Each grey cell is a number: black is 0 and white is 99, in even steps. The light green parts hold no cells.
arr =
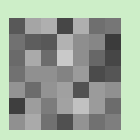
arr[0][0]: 34
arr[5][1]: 61
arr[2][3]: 78
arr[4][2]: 57
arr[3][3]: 51
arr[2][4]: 55
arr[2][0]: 41
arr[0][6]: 46
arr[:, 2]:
[68, 34, 42, 56, 57, 48, 44]
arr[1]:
[44, 36, 34, 69, 55, 52, 23]
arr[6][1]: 66
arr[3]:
[44, 56, 56, 51, 60, 29, 33]
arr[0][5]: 43
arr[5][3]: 63

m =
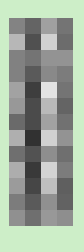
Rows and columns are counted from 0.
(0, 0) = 51
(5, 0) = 59
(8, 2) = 55
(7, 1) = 19
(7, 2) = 81
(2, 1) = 45
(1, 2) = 81
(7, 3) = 57
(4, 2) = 88
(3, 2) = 53
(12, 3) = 55
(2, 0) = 50
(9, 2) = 82
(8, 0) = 43

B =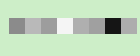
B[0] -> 54
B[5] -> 62
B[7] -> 67
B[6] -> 8

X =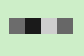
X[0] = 42
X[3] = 40
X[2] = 80

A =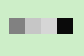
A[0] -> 50
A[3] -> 4
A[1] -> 77

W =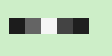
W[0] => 11
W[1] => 39

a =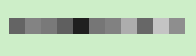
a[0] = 39
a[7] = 67
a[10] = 55
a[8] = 40

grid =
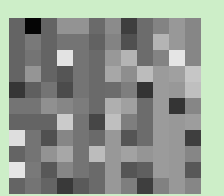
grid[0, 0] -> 39
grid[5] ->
[45, 45, 56, 52, 48, 41, 68, 62, 42, 60, 20, 52]
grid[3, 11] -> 77
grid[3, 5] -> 41
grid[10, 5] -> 41
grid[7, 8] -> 42
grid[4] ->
[21, 37, 45, 29, 45, 41, 42, 49, 20, 60, 59, 74]
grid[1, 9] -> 70
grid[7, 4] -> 45
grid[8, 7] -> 63
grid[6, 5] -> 27
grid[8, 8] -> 58
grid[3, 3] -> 33
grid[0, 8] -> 42
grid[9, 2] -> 34
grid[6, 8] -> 42
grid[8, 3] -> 65
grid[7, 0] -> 86
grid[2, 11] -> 52
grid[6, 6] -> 74
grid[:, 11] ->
[52, 52, 52, 77, 74, 52, 61, 24, 52, 34, 52]
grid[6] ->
[39, 39, 39, 79, 45, 27, 74, 49, 42, 60, 59, 61]
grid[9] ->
[89, 47, 34, 52, 45, 41, 59, 33, 37, 60, 59, 34]
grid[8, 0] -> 39
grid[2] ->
[39, 45, 39, 88, 45, 41, 59, 70, 42, 51, 89, 52]

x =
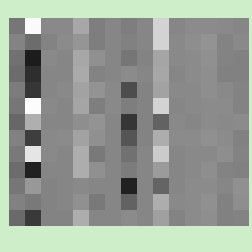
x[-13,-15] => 46
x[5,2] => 53
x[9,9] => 60
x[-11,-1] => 50
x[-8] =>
[46, 98, 53, 52, 64, 49, 53, 49, 51, 82, 52, 53, 54, 54, 51]
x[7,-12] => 54
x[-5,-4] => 53
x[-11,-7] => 51
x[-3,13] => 52
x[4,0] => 48
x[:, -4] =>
[54, 55, 54, 54, 53, 53, 52, 54, 53, 53, 54, 54, 54]
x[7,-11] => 63
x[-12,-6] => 82
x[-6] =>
[50, 24, 53, 54, 63, 56, 52, 33, 51, 67, 54, 54, 56, 54, 50]
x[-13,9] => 82
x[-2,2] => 51
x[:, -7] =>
[52, 52, 51, 52, 51, 51, 51, 51, 52, 52, 52, 52, 52]
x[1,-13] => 51
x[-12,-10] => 49
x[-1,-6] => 62
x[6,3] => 52
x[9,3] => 52
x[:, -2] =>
[53, 51, 51, 50, 53, 54, 53, 54, 55, 51, 52, 50, 50]
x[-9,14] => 51
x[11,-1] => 55
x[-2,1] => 47
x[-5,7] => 44
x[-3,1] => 59
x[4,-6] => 63
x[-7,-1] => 54

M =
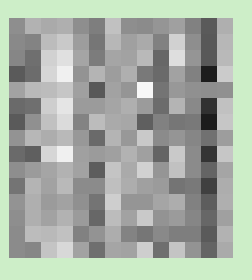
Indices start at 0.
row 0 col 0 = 55
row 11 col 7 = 58
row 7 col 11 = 52
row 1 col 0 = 53
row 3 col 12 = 11
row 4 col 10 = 59
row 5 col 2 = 80
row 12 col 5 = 40
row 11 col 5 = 45
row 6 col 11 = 47
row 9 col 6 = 76
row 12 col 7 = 63
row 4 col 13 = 56
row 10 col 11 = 47
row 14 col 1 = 52
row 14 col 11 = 57
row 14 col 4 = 63
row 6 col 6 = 66
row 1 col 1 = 51
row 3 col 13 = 79
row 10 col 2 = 63
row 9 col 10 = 75
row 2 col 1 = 43
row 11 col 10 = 67
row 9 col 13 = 64
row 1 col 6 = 71
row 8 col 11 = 54
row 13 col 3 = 75
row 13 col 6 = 67
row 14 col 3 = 84
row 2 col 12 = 34
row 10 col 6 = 74
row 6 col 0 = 35
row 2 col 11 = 58
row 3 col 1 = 42
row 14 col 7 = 63
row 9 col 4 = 63
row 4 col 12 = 55
